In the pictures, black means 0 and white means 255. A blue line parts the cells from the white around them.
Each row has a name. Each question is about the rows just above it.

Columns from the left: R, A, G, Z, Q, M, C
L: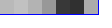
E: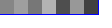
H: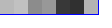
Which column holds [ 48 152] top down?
M
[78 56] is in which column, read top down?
Q
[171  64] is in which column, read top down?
C
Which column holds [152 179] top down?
Z
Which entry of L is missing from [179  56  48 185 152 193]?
[171]

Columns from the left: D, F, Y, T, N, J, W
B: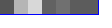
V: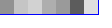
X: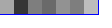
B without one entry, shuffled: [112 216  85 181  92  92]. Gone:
[98]
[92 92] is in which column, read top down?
J

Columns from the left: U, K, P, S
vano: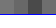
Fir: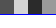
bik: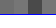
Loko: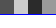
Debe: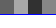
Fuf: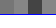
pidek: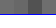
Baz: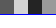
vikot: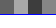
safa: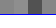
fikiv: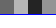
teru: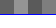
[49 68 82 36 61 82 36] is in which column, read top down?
P
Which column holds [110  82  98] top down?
U
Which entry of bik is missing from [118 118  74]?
[110]
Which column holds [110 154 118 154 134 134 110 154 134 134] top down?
S
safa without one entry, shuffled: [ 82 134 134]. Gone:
[142]

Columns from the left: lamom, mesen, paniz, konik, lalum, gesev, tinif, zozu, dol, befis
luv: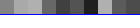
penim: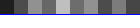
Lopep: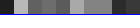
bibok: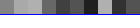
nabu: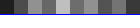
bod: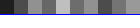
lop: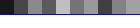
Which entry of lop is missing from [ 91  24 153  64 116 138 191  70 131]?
[161]
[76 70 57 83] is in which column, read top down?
befis
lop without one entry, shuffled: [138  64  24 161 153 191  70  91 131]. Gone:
[116]
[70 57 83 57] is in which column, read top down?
befis
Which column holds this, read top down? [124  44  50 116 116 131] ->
dol
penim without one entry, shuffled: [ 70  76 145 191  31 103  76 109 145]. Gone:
[124]

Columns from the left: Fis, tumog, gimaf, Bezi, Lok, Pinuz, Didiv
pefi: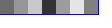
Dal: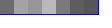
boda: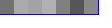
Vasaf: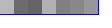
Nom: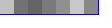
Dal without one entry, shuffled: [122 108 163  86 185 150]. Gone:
[93]
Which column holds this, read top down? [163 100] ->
gimaf
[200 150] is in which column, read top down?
gimaf
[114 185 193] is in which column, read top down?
Fis
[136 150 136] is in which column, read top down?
Didiv
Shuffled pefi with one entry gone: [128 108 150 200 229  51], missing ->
[156]
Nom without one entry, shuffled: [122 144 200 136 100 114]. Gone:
[193]

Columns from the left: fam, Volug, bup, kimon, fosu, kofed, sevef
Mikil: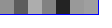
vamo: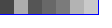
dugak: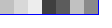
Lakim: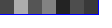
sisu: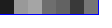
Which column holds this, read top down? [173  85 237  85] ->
bup
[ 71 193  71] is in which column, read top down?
fam

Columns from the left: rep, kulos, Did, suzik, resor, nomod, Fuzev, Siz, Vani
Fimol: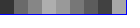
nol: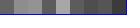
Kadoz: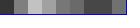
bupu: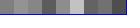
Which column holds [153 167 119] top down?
resor
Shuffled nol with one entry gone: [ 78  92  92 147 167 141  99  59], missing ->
[85]
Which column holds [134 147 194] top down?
Did

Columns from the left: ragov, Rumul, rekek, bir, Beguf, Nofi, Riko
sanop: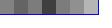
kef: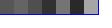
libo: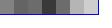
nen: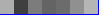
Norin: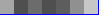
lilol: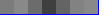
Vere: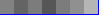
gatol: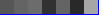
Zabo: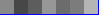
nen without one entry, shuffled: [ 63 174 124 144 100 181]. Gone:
[108]
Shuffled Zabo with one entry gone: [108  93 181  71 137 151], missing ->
[124]
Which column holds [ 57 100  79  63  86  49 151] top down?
bir
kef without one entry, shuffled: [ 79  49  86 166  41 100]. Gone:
[116]
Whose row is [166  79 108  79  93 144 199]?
Norin

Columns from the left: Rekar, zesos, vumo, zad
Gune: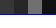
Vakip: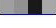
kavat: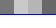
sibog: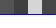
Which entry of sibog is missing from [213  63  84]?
[71]
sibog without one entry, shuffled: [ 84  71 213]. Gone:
[63]

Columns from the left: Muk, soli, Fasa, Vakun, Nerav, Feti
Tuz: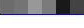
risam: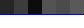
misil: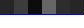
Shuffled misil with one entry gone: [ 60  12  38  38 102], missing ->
[45]
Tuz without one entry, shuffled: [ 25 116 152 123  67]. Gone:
[108]
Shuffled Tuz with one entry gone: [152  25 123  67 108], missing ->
[116]

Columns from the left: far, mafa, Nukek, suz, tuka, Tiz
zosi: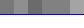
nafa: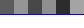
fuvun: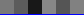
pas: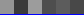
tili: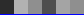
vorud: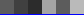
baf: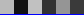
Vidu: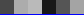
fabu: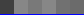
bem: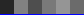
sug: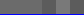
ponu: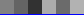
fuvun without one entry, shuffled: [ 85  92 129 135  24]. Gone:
[121]
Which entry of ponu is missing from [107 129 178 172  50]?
[100]
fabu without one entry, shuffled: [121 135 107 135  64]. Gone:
[113]
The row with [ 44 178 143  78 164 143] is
tili
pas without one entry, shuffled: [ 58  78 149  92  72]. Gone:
[156]

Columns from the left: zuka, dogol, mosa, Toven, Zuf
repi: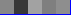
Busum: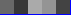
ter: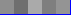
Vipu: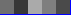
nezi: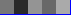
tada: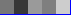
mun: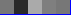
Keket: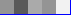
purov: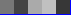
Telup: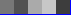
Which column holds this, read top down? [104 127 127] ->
Toven
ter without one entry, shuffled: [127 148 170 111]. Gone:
[142]
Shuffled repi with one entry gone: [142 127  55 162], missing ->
[135]

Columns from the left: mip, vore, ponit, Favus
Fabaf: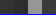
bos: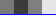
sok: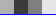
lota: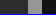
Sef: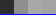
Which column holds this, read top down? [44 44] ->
mip
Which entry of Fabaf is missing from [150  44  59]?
[51]
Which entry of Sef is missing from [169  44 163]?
[142]
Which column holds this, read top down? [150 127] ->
ponit

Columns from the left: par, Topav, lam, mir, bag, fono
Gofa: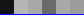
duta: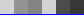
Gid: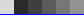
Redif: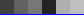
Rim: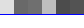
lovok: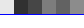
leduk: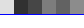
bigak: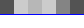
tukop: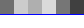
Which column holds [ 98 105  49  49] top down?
Topav
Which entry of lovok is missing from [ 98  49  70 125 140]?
[232]

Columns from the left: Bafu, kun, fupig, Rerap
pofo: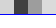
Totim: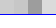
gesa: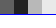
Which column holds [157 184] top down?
fupig
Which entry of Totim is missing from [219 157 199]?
[205]
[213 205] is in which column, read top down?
Bafu
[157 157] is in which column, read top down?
fupig

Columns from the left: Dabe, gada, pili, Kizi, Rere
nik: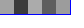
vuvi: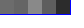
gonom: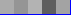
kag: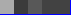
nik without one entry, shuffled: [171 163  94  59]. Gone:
[156]
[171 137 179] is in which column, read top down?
pili
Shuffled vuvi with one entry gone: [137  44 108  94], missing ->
[101]
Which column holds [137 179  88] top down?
pili
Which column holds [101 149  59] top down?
gada
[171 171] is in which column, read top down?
Dabe
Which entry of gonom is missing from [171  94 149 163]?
[179]

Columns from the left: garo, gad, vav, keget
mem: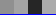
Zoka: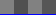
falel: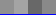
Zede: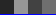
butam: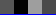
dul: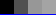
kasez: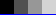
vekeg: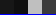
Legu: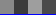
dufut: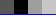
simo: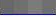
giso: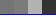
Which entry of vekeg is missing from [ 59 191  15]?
[23]
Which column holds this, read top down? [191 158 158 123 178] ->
vav

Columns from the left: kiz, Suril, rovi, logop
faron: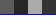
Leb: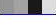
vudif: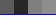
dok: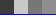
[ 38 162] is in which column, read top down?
Suril
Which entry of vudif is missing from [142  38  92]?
[127]

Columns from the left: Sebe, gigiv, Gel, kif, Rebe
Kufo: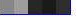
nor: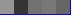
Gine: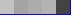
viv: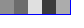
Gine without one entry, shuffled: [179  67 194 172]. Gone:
[164]
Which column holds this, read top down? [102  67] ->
Rebe
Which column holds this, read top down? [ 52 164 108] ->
gigiv
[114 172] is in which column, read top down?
Gel
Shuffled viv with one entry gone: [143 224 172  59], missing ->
[108]

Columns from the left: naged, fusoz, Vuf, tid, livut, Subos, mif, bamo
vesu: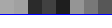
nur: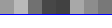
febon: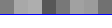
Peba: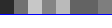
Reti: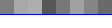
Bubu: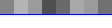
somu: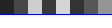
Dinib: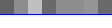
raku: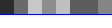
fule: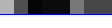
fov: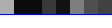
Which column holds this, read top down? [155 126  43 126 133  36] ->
naged
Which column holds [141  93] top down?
Subos
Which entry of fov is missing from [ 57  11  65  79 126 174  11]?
[18]
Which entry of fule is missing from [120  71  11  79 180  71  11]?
[4]
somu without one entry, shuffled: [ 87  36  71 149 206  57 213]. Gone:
[51]

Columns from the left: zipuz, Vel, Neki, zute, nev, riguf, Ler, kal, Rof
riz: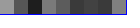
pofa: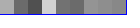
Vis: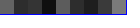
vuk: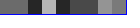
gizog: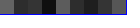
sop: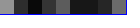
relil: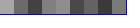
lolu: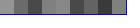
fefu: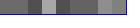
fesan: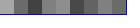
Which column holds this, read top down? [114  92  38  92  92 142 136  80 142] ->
nev
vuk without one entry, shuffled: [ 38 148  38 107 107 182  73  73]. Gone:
[122]
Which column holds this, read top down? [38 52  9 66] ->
Neki
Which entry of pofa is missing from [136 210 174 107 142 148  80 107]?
[114]

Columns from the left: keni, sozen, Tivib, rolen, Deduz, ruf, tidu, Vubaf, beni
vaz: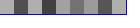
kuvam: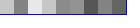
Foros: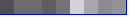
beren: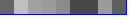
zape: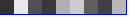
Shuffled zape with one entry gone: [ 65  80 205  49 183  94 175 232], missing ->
[57]
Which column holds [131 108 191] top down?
sozen
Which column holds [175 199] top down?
keni

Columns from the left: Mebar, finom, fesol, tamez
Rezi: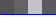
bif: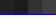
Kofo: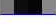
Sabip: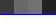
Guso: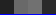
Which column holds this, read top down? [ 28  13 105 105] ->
finom
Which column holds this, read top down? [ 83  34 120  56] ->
Mebar
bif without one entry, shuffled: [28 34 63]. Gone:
[50]
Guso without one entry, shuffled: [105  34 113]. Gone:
[42]

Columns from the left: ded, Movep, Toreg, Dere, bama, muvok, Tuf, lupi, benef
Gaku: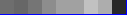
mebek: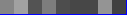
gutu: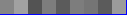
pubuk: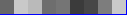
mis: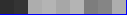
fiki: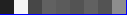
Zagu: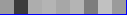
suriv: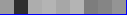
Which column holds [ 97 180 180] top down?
Dere
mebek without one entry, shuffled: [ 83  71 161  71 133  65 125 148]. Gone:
[77]
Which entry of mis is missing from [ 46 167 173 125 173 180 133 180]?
[52]
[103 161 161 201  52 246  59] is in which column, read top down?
Movep

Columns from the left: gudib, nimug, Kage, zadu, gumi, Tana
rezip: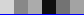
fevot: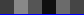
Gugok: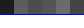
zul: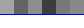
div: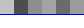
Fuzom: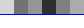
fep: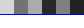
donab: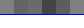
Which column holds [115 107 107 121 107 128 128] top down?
gumi
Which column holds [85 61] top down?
zadu
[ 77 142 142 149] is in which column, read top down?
Kage
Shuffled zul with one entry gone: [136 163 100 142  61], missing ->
[121]
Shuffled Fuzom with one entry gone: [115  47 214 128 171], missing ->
[149]
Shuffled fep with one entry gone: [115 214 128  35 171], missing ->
[41]
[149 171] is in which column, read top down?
Kage

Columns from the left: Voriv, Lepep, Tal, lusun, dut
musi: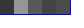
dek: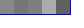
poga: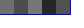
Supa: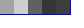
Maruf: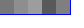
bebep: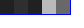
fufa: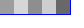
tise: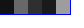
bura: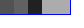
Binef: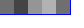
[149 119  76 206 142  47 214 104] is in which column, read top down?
Lepep
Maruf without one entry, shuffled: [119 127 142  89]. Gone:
[157]
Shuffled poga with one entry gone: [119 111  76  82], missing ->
[39]

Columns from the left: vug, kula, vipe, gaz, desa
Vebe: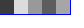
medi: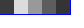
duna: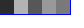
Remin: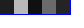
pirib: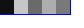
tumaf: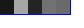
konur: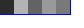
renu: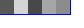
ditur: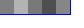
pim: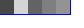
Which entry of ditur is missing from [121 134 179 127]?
[79]
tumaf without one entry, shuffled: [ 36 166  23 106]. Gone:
[114]
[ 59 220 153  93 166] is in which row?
Vebe
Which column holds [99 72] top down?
vipe

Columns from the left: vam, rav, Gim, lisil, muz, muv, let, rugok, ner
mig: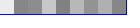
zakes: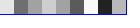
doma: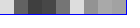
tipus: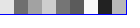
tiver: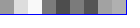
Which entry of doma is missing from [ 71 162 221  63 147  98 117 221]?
[169]
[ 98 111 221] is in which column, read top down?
rav
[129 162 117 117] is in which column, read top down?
muz
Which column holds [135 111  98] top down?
rav
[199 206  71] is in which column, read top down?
lisil

